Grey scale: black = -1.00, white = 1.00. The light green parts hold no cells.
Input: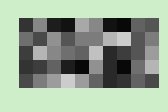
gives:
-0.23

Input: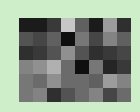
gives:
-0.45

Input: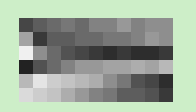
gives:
-0.36

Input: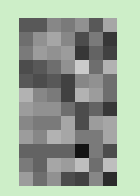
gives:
0.06

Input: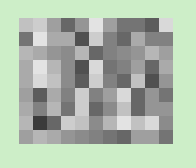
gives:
0.25

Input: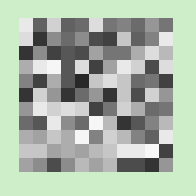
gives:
-0.59
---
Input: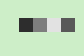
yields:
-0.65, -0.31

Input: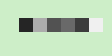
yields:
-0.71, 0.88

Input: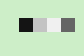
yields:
-0.84, -0.21

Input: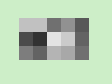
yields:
0.51, -0.12

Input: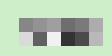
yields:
0.05, 0.45

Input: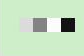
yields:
0.72, -0.85

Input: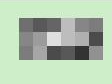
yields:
-0.13, 0.14
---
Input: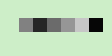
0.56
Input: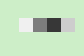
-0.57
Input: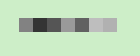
0.49
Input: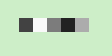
-0.73
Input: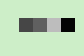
0.48
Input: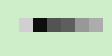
0.19
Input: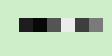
-0.51
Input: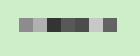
0.57
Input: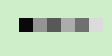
-0.12
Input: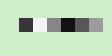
-0.32
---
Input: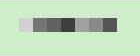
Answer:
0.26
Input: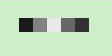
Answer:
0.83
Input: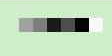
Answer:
-0.39
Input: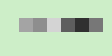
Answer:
-0.26
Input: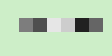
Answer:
0.61
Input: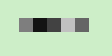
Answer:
-0.48
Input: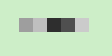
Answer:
-0.64
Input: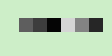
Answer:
0.67
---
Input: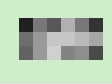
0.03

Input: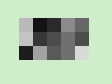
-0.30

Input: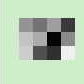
-0.37

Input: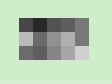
0.04

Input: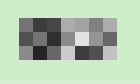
-0.53

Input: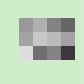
-0.13

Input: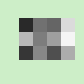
0.07

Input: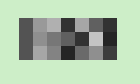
-0.17

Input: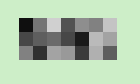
-0.54
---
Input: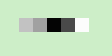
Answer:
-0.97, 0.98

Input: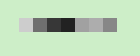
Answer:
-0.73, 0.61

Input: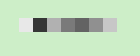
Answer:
-0.04, 0.82

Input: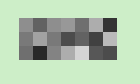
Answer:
-0.40, 0.66

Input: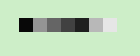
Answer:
-0.49, 0.80

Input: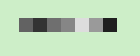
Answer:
0.05, 0.73
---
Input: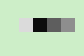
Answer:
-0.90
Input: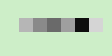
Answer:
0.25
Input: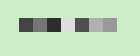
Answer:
-0.37
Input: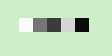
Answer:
-0.54
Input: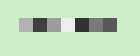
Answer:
-0.60
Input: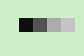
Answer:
-0.36
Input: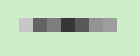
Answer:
-0.31
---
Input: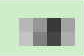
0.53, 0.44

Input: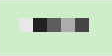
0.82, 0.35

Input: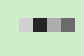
0.64, 0.36

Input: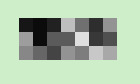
0.75, 0.57

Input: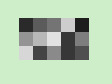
0.77, 0.69

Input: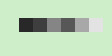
0.78, 0.32
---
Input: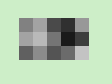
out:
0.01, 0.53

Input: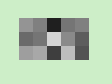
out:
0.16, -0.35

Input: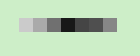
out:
0.59, 0.05

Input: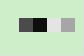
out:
-0.41, 0.30

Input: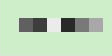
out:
-0.25, 0.32

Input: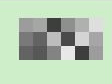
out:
0.22, 0.22

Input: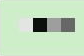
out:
0.79, -0.19

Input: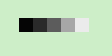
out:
-0.96, 0.84

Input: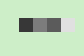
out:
-0.57, 0.76
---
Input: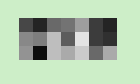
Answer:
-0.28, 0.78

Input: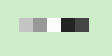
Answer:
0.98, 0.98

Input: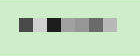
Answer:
0.26, 0.63

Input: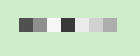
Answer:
-0.55, 0.93

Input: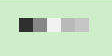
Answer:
0.89, 0.89

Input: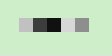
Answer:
-0.87, 0.69

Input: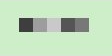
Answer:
0.58, 0.58

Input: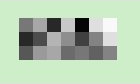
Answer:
0.11, 0.95
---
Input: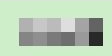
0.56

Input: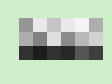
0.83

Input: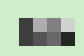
0.36

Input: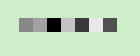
0.26

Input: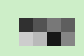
-0.35

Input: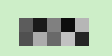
-0.80

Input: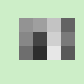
0.25

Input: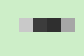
-0.53
